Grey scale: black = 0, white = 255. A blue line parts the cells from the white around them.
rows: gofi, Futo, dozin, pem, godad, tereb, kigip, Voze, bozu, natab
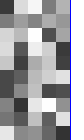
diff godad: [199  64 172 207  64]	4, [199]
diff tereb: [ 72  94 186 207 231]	5, [225]

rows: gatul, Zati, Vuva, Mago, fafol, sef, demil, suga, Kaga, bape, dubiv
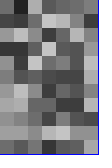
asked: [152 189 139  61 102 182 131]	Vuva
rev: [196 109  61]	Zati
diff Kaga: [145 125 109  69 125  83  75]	2, [131]

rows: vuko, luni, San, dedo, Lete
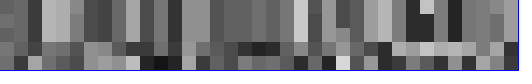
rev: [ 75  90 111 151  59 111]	dedo
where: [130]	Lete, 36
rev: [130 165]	Lete

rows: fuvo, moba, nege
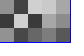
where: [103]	nege, 3
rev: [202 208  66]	fuvo
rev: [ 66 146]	fuvo
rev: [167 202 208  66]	fuvo
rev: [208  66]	fuvo
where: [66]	fuvo, 2
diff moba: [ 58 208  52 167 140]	3, [58]

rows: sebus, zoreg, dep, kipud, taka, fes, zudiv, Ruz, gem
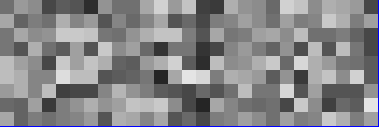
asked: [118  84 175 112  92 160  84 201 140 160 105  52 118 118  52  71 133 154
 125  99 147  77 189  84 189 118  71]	kipud
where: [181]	zudiv, 9
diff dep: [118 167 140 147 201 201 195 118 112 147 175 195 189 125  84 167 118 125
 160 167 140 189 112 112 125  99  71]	13, [195]
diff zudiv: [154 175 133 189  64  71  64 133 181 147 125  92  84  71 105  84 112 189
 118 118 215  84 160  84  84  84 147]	7, [71]
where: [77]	kipud, 22
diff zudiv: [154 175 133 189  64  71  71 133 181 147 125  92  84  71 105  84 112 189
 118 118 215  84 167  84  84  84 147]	23, [160]

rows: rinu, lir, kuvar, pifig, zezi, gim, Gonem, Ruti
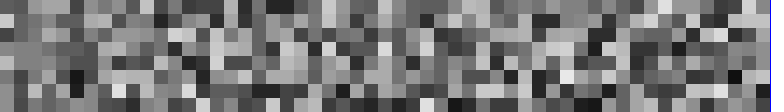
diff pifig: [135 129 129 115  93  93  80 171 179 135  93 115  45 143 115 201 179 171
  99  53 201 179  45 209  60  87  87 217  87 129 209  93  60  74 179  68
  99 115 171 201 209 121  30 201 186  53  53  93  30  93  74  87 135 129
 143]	42, [115]
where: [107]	zezi, 5
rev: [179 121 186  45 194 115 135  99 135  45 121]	zezi
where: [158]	gim, 24
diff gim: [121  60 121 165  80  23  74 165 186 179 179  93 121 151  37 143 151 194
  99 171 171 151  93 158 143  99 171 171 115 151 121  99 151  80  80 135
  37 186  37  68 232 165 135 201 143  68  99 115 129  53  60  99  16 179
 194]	2, [68]
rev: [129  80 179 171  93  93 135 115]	lir

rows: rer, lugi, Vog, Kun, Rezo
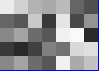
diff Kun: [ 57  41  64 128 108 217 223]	5, [114]
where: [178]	rer, 3
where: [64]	Kun, 3
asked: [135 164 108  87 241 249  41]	Vog
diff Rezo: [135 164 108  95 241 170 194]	4, [87]
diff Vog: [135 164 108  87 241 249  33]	7, [41]
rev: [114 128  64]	Kun

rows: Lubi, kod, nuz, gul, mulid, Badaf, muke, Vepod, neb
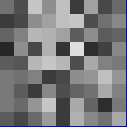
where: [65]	gul, 8
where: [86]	mulid, 2
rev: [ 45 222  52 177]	gul
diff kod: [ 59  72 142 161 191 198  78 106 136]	8, [113]
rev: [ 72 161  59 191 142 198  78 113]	Lubi
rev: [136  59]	muke

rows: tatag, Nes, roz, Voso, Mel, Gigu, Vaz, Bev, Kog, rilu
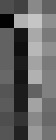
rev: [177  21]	Gigu
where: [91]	Bev, 1

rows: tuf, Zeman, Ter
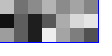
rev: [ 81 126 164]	Ter
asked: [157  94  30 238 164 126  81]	Ter
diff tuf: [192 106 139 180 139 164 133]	2, [114]
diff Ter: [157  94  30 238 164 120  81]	6, [126]
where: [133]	tuf, 7
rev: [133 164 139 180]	tuf

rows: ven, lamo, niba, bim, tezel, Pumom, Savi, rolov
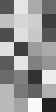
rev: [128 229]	tezel
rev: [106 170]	ven
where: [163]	rolov, 2
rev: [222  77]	niba
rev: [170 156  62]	bim

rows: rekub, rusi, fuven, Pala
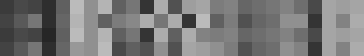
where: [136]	rusi, 10
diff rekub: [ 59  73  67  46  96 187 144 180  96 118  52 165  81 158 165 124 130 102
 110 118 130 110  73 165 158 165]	12, [172]
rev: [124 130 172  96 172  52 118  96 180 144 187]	fuven
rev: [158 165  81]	Pala

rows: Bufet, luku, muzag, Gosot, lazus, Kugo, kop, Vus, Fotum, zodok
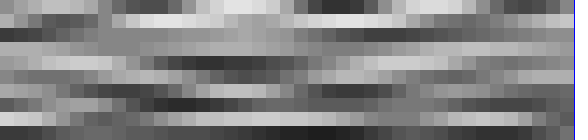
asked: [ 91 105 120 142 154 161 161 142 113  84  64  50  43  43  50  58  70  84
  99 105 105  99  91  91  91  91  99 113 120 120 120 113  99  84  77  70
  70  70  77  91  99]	Vus
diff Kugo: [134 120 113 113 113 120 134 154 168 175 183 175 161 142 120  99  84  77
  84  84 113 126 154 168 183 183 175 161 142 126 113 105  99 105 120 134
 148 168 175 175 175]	20, [91]
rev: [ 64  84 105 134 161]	kop
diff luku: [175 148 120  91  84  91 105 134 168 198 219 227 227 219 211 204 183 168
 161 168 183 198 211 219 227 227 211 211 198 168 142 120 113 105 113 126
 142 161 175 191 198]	27, [219]

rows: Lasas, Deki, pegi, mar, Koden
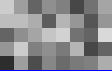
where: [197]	pegi, 4
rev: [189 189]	Deki
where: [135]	Koden, 4
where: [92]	Deki, 4

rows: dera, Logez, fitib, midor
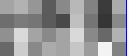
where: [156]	midor, 7
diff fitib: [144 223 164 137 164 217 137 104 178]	2, [217]
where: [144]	fitib, 1

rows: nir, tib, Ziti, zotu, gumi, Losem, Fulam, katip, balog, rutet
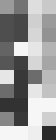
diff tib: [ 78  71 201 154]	3, [207]
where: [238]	rutet, 3
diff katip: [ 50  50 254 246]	3, [246]
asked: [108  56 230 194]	Fulam

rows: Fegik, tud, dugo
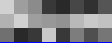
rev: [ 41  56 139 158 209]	Fegik
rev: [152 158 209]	tud
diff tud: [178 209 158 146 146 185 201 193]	4, [152]
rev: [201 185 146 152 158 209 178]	tud
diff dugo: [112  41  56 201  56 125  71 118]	7, [79]
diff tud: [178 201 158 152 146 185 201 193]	2, [209]

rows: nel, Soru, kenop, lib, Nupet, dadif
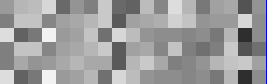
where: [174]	Soru, 12
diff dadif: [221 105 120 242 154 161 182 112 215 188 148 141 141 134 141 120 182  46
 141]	2, [98]
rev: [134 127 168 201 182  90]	Nupet
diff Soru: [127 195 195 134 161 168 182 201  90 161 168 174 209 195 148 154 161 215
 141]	17, [154]
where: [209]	Soru, 13
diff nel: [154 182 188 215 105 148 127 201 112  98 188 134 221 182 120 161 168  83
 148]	9, [105]
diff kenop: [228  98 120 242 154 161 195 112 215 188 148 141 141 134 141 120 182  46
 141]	1, [221]

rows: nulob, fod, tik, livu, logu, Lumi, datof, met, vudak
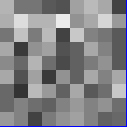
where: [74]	logu, 5
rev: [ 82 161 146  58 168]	livu
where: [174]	fod, 1
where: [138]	logu, 1
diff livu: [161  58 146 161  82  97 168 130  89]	1, [168]
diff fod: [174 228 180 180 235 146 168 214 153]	2, [221]

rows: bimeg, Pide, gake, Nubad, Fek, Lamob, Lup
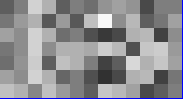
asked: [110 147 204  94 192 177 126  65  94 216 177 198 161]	Fek
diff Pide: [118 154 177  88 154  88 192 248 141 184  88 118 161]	11, [94]
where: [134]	Lup, 3
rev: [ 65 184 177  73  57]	gake
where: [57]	gake, 8
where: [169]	Nubad, 7
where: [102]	Lamob, 5

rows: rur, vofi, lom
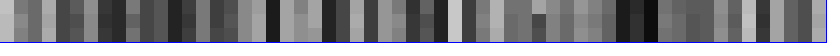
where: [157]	rur, 19
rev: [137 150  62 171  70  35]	vofi
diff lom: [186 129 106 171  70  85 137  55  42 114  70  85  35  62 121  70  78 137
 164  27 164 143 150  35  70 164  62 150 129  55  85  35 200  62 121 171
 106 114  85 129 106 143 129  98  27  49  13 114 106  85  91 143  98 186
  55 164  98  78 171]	39, [78]
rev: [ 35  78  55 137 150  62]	vofi

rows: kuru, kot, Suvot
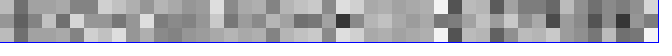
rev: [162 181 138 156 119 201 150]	kot
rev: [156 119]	kot
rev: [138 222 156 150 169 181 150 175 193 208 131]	kuru
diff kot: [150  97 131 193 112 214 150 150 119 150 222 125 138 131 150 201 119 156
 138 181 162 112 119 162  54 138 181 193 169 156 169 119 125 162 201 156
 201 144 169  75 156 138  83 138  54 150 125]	35, [193]
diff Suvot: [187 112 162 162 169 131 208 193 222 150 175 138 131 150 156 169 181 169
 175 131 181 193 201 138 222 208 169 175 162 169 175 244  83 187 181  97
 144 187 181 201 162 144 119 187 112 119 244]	41, [156]
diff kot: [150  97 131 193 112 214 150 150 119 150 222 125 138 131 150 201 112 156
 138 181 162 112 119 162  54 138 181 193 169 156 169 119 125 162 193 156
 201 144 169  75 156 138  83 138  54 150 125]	17, [119]

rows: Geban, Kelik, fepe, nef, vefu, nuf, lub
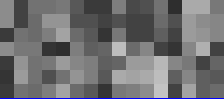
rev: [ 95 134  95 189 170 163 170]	nuf
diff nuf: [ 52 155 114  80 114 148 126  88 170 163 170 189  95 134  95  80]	16, [88]
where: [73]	Geban, 10

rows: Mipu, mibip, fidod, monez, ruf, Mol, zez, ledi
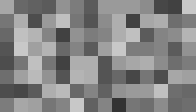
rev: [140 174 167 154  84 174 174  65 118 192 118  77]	ruf
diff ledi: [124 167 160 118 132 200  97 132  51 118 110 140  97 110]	13, [104]
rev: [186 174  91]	zez

